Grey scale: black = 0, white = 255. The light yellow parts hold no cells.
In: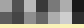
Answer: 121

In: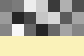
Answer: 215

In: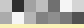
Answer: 112

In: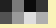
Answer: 122

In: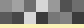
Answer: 153

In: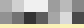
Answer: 157

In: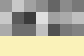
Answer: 161
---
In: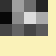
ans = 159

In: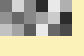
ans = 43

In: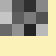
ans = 82

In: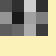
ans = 47

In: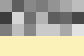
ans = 147

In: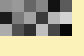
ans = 134

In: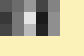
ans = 152

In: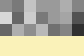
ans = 154
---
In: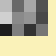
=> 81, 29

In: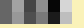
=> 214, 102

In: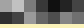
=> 68, 47

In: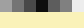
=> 237, 160

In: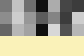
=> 60, 101

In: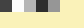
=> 150, 66
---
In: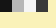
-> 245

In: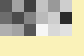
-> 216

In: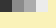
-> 172

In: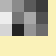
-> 148

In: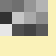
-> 67

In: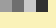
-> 200

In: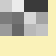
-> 184

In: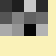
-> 7

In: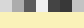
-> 56

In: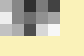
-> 215
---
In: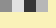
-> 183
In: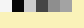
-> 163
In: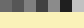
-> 193
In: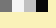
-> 8
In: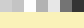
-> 52
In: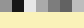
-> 189
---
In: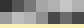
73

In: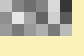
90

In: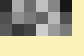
80

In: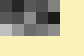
27

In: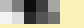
115

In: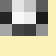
26
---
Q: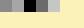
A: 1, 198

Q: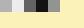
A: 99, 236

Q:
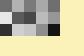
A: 72, 230

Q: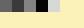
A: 130, 215

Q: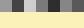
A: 122, 205

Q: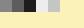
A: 29, 237

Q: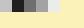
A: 111, 236
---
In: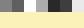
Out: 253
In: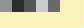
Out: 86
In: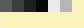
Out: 31
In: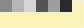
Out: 213
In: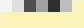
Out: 79
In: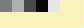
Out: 72
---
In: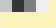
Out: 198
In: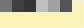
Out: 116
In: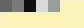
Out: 100
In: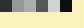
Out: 46
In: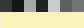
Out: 55
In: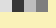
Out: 222
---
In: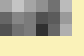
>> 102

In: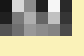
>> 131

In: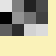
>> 210

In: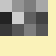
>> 125

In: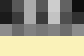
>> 108

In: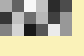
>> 235
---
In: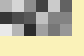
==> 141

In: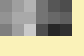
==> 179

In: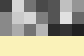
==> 115

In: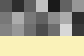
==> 98

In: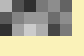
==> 48

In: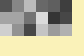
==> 187
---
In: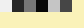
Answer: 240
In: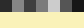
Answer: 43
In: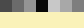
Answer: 74
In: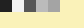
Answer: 33
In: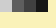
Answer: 206
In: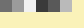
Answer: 111
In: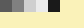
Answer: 90
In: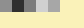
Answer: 143
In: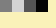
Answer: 126
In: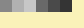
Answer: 135
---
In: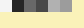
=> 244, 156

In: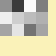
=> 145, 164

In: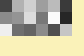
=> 68, 197

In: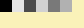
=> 1, 177

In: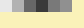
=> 232, 144

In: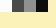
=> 252, 13

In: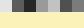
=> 228, 123

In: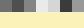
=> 112, 153

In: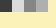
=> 60, 175
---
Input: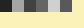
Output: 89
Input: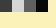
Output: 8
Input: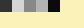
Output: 11
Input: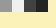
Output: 35
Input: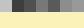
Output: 153
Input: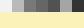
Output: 52
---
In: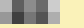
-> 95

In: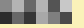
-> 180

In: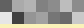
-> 170

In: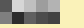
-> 214

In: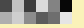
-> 194

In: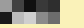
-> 66
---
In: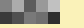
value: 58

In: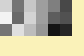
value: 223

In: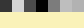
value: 75

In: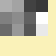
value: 254

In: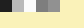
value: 31

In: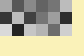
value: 36

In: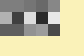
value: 94

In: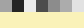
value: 235
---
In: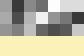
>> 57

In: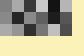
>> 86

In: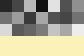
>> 114

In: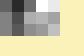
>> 163

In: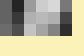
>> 69

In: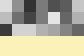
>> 177

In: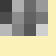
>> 118

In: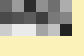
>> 133

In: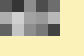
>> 184

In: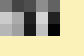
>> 34
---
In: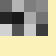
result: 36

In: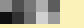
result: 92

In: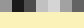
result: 213

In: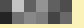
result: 96

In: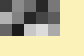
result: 120

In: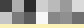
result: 186
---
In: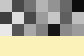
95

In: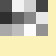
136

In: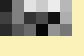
18

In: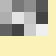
195

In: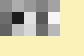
88

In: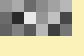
193

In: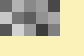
146

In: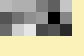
0

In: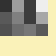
60

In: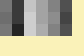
141
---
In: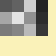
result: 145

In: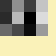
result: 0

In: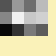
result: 199

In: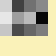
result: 187

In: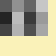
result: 59

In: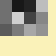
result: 67

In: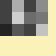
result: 108
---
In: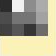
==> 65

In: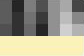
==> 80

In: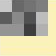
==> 148

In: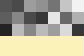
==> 35

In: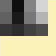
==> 55

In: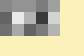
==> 112

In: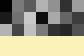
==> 179
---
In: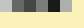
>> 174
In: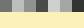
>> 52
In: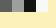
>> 248
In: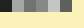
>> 95
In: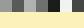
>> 70
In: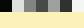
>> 245
